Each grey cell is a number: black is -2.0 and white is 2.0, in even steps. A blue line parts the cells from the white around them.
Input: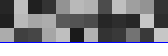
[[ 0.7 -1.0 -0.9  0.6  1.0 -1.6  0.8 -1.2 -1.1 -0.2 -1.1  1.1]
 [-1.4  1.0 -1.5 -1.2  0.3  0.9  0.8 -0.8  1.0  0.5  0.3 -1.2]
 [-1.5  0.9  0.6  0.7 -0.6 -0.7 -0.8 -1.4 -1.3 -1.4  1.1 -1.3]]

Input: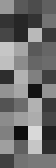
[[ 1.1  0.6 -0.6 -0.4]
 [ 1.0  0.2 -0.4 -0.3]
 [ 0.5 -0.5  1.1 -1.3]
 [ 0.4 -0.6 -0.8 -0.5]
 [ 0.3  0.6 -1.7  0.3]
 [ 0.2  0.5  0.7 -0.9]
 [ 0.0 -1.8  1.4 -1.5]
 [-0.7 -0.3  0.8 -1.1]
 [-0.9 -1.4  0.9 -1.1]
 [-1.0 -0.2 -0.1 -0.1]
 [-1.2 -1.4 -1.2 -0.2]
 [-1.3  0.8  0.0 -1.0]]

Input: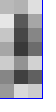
[[ 1.6 -0.6  0.6]
 [ 1.2  0.3  1.3]
 [ 1.1 -0.9  0.1]
 [ 0.9  0.8  1.5]
 [ 0.6 -1.1 -0.3]
 [ 0.4  1.4  1.2]
 [ 0.1 -1.0 -0.5]]

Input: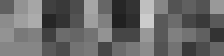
[[ 0.3 -0.1  0.0 -1.0 -0.3 -0.4 -0.2  0.3 -0.9 -0.9  0.4 -0.6  0.0 -0.2
  -0.5 -1.2]
 [ 0.2  0.5  0.7 -1.4 -1.2 -0.7  0.5  0.0 -1.5 -1.3  1.2 -0.6 -0.3 -0.9
  -1.1 -0.6]
 [ 0.1  0.1  0.1 -0.6 -0.8 -0.2 -0.1 -0.9 -0.3 -0.1  0.2 -0.7 -0.2 -1.1
  -0.8 -0.4]
 [-0.5  0.3  0.6 -1.0 -1.1 -0.8  0.6 -0.4 -1.4 -1.2  1.0  0.1 -0.7 -0.5
  -0.7  0.4]]

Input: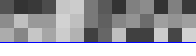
[[ 0.7  0.1  1.1  0.6  1.2  0.8 -1.0 -0.4  1.0 -1.0 -1.0  1.2 -0.9  1.3]
 [ 0.2  1.0  0.4  0.4  1.3  1.0 -0.1 -0.5  0.1  0.3 -0.3  0.5  0.3  0.5]
 [-0.7 -1.2 -1.1 -0.8  1.1  1.2 -0.1 -0.6 -1.2  0.0  0.2 -1.2  0.0 -1.1]]

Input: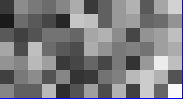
[[ 0.6 -0.8  1.0 -0.3 -0.6 -0.8  0.7  0.3 -0.1  0.0 -0.2  0.5  0.7]
 [ 0.3  0.1  0.9  0.5 -1.1 -0.9 -0.4 -0.9 -0.1 -1.2  0.4  1.7  1.0]
 [ 0.1 -0.5 -0.5  0.9 -1.3 -0.7  0.5 -0.8  0.8 -1.0  1.2 -0.4  1.9]
 [-0.6 -1.0 -0.7 -0.2 -0.2 -0.4  0.6  0.8  0.2 -0.9  0.3  0.5  1.0]
 [-1.0 -0.1  0.2 -0.7  0.1 -1.2 -1.1 -0.2  0.0  0.9  1.2  0.8 -0.7]
 [-1.1  0.2 -0.1 -0.3  0.1  0.7 -1.1 -0.5  0.4  0.8 -0.6  0.6  1.3]
 [-1.6 -0.3 -0.6 -0.9 -1.4  1.1  1.0 -0.5  0.4  0.5 -0.4 -0.3  0.3]]
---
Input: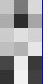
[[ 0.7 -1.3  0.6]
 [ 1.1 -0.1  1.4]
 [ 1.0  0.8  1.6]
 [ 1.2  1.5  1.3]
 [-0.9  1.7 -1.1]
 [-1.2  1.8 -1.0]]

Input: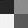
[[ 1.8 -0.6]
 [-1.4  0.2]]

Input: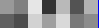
[[-0.5 -0.8  1.3  0.5  1.4 -0.1  0.2]
 [ 0.4  0.0  1.6 -1.2  0.9 -0.7  0.8]]

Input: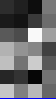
[[-1.6 -1.7 -1.1 -0.3]
 [-1.3 -1.5 -1.8 -0.1]
 [-1.4 -1.2 -1.9 -0.2]
 [-0.6 -0.8  1.9  0.5]
 [ 1.0 -0.2  1.2 -0.6]
 [ 1.1  0.0  0.9 -0.4]
 [ 0.8  0.3  0.1 -1.0]]

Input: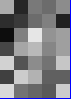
[[ 0.7 -1.4 -0.1 -0.3  0.2]
 [-1.3 -1.1 -0.3  0.0 -1.5]
 [ 1.3 -0.7  0.2 -0.2  1.1]
 [ 1.4 -0.2 -0.4 -0.6  1.2]
 [-1.8  0.0  1.6  0.3  0.5]
 [-0.9  0.6  0.9  0.1  0.5]
 [-1.0  1.2  0.8 -0.5 -0.5]]

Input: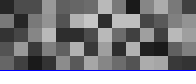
[[-0.1 -1.4 -0.1  0.3 -0.7  0.8  1.1 -1.3  1.0  1.0 -0.9 -0.6  0.0  0.3]
 [-0.4 -1.0 -1.6 -1.2  0.2 -0.6  0.6  0.1 -0.3 -0.7  0.7  0.6 -1.1 -1.2]
 [-1.2 -0.9  0.1  0.9 -1.3 -1.3 -0.8  0.9 -0.3 -1.0  0.5 -1.0  0.9  0.5]
 [-1.4 -0.8 -0.8  0.4 -0.5 -0.4 -0.3  0.9 -0.1 -1.6  0.1  0.7 -0.1 -1.0]
 [-0.7  0.4 -1.1  0.0 -0.5  0.8 -1.1  0.5 -1.3  0.8 -1.5 -1.6 -0.5  0.0]]

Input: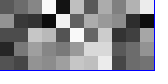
[[ 0.3 -1.1 -1.2 -1.8  1.8 -0.5  0.7  0.4  0.2 -1.3 -1.8]
 [-0.7 -0.9  0.3  0.2  0.5  1.1  1.0  1.7 -0.9 -0.3 -0.2]
 [-0.8 -0.8  1.1  0.9 -0.7  1.9 -0.4  1.2 -1.2 -1.0  0.6]
 [-0.6 -0.3  0.1  1.9 -1.7  1.0 -0.6  0.7  0.0  0.8  1.7]
 [-1.4 -0.1  0.5  0.1 -0.1  0.4  1.4  1.4 -0.6 -0.3  0.3]]

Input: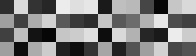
[[ 0.5 -1.8  0.7  1.2 -1.5 -1.8 -1.2  0.6 -1.5 -0.7  0.5  1.3 -0.9 -0.7]
 [ 0.5 -1.0  0.7  1.3 -0.6 -1.1 -1.3  1.1 -0.6 -0.3  0.8  1.6 -0.8 -1.0]
 [-1.0  1.0 -1.7 -1.9  1.1  1.2  1.5 -1.8  1.4  0.8 -1.4 -1.6  1.7  1.2]
 [-1.3  1.4 -1.2 -1.4  1.7  1.5  1.6 -1.6  1.0  0.9 -0.9 -1.9  1.1  1.4]]

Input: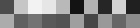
[[ 0.7 -0.5 -0.2 -0.6 -0.7  0.5 -0.9  0.4 -0.4  0.2]
 [-0.8  1.1  1.8  1.6  0.9 -1.7  0.8 -1.4  1.3 -1.5]]
